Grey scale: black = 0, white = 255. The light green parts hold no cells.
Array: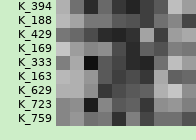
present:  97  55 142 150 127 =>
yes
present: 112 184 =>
no
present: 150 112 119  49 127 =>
yes
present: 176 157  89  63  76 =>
no

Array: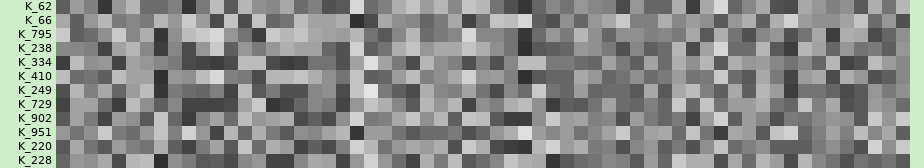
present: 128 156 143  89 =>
no
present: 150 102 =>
yes
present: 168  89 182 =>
no

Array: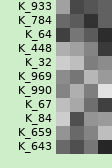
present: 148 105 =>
yes
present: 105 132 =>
yes

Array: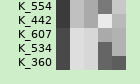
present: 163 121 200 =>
no
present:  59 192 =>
yes
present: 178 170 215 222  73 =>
no
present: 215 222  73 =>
no

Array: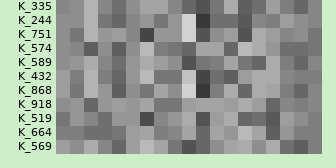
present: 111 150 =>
yes
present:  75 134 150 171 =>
yes
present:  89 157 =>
yes
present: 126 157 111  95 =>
no
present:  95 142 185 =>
yes
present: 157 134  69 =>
yes
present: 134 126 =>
yes

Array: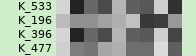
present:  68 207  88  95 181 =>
no
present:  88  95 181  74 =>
no

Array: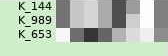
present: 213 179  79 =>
no
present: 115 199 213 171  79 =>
yes
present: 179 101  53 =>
no
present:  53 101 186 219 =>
no
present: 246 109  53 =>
yes
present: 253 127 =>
yes

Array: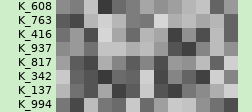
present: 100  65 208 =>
yes
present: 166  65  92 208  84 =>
no
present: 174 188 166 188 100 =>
no
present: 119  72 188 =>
yes
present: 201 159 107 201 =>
no
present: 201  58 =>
no
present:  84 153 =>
no

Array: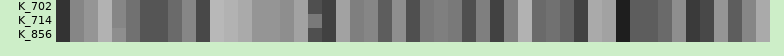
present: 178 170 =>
yes
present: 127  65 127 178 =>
yes
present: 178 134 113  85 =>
yes
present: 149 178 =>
yes
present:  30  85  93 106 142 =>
no

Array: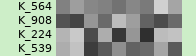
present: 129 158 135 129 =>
yes
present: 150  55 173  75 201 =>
no
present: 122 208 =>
yes

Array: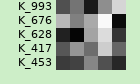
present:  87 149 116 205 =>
no
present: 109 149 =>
no
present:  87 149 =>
yes

